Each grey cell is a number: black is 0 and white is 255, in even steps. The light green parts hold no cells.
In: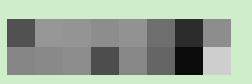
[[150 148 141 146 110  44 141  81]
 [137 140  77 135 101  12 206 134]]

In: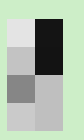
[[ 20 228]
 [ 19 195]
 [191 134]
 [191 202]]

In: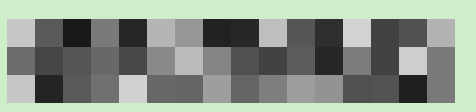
[[ 90  25 122  38 180 151  34  39 190  86  47 210  66  81 178 198]
 [ 69  85 104  72 137 187 132  80  66  92  39 124  66 206 122 108]
 [ 36  89 112 209 103 101 158 101 126 157 147  80  83  31 121 198]]

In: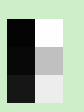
[[254   4]
 [192   8]
 [237  22]]

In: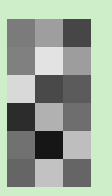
[[158  70 123]
 [227 157 128]
 [ 73  91 217]
 [177 110  44]
 [ 22 190 113]
 [194 101 101]]

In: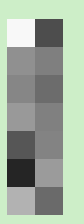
[[ 77 248]
 [127 144]
 [108 134]
 [128 153]
 [131  86]
 [155  37]
 [106 178]]
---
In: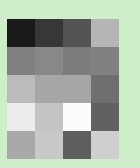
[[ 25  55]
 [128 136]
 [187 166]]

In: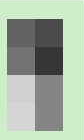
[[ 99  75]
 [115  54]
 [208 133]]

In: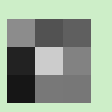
[[140  82]
 [ 34 204]
 [ 22 120]]

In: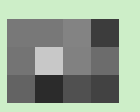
[[120 120]
 [116 200]
 [ 99  43]]

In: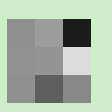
[[144 156]
 [146 148]
 [144  94]]

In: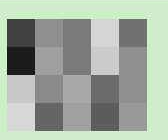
[[ 64 142]
 [ 28 159]
 [199 138]]

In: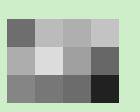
[[110 187]
 [173 220]
 [133 119]]
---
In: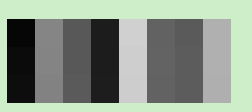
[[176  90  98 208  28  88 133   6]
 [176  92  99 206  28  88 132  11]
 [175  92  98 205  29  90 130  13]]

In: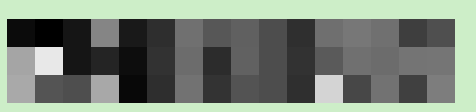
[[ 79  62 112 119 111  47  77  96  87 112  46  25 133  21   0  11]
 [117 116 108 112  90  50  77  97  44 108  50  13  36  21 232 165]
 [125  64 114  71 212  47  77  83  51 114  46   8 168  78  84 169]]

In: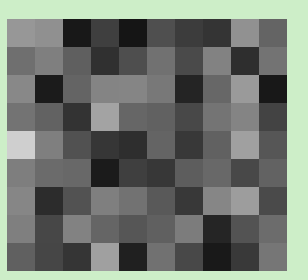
[[100 145  52  60  79  21  63  24 144 151]
 [115  46 130  74 113  78  48  95 127 111]
 [ 24 154 103  36 120 133 132 100  27 136]
 [ 67 132 116  72  97 102 163  51  98 115]
 [ 86 160  97  56 100  46  54  81 127 207]
 [ 98  72 104  93  55  63  27 104 107 126]
 [ 74 157 134  56  89 114 127  82  44 134]
 [108  83  37 124  96  86 101 130  71 127]
 [118  57  25  72 113  32 160  53  70  96]]

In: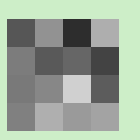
[[174  45 146  86]
 [ 67 102  89 124]
 [ 92 208 135 121]
 [163 154 175 128]]

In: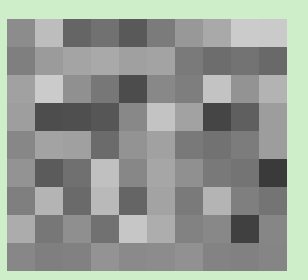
[[202 203 169 152 123  89 113 101 189 140]
 [105 115 109 122 163 160 169 164 155 127]
 [179 147 195 126 136  76 119 144 203 161]
 [157  95  69 162 195 136  86  79  77 158]
 [157 124 114 121 161 147 107 160 163 135]
 [ 58 116 121 144 166 135 192 112  91 147]
 [116 127 180 122 163 101 185 106 180 127]
 [134  64 136 130 173 198 113 143 119 172]
 [133 129 131 145 140 138 147 129 127 135]]

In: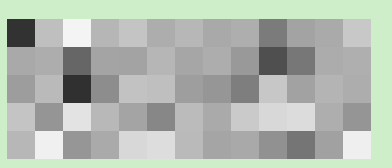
[[200 170 163 123 174 169 183 173 196 182 244 191  50]
 [175 172 119  79 153 173 166 182 163 164 102 173 169]
 [173 180 162 199 126 150 158 191 194 141  48 186 157]
 [149 174 220 216 202 170 187 135 164 184 227 149 196]
 [239 161 117 145 169 165 186 221 216 170 150 240 183]]

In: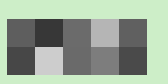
[[ 96 181 107  55  94]
 [ 74 125 106 205  71]]

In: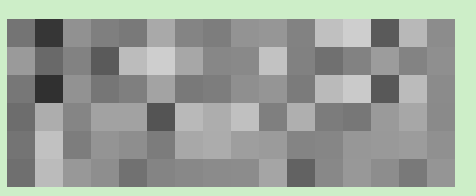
[[140 184  90 206 192 130 150 147 125 132 169 121 127 145  54 116]
 [143 131 156 130 112 129 194 137 135 167 206 188  90 130 105 154]
 [139 187  88 202 186 123 149 143 125 121 163 127 118 146  48 119]
 [138 167 154 119 124 175 127 192 173 185  84 162 162 133 173 109]
 [144 156 153 151 134 132 155 158 172 168 124 142 148 125 193 116]
 [149 121 141 152 136  98 165 140 139 136 132 113 142 152 187 111]]
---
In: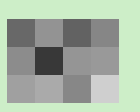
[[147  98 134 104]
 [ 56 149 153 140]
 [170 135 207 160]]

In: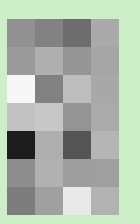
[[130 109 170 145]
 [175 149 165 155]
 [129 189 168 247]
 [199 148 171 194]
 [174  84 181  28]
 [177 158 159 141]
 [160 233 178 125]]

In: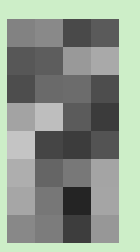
[[137  73  90 130]
 [ 93 153 169  87]
 [106 108  77  77]
 [190  91  59 163]
 [ 69  60  83 196]
 [101 120 164 174]
 [119  36 165 166]
 [124  61 151 136]]

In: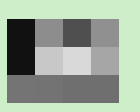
[[141  79 144  17]
 [200 217 166  17]
 [115 111 111 116]]

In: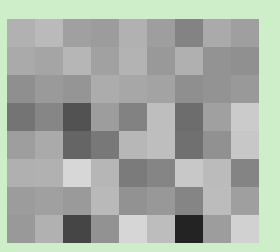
[[186 160 156 177 158 131 170 159 177]
 [165 182 161 179 153 176 147 144 170]
 [154 149 172 167 163 143 147 153 143]
 [134  82 157 130 190 109 160 203 116]
 [170 101 120 183 190 112 145 199 158]
 [177 215 182 123 133 200 187 132 176]
 [160 154 185 146 152 133 188 159 156]
 [177  69 146 214 189  35 157 209 153]]

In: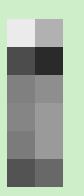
[[177 235]
 [ 42  76]
 [142 128]
 [154 133]
 [154 123]
 [104  83]]
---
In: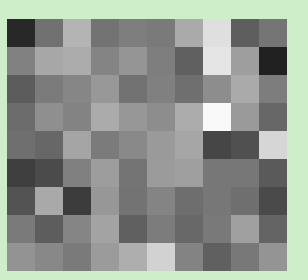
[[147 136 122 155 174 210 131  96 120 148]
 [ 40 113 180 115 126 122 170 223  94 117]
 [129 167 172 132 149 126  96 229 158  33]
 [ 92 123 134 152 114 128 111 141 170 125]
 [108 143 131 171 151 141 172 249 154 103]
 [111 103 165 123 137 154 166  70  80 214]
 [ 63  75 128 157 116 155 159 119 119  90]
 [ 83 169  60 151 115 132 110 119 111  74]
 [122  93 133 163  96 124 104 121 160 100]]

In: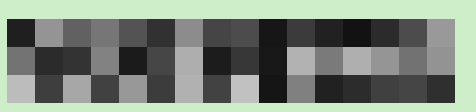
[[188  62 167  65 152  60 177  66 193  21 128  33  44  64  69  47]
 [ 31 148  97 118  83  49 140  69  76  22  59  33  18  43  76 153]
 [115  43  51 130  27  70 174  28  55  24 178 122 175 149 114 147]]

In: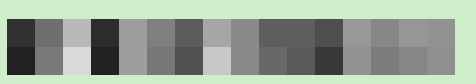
[[ 33 121 217  34 158 119  80 200 136 104  90  56 146 124 134 143]
 [ 49 111 185  44 157 127  92 166 138  94  94  78 152 135 150 146]]

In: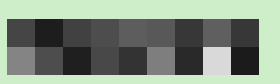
[[132  77  31  72  51 126  41 217  27]
 [ 69  29  65  77  93  88  55  95  55]]

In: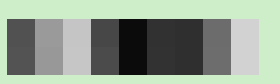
[[ 83 152 198  75  11  50  47 109 210]
 [ 81 154 197  71  11  49  47 108 210]]

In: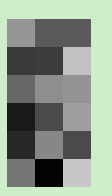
[[118   3 199]
 [150  90  90]
 [ 58  60 193]
 [103 142 147]
 [ 25  74 158]
 [ 39 135  74]]

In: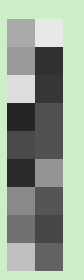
[[191  98]
 [169 232]
 [153  48]
 [221  54]
 [ 37  81]
 [ 74  81]
 [ 42 148]
 [137  85]
 [113  70]]
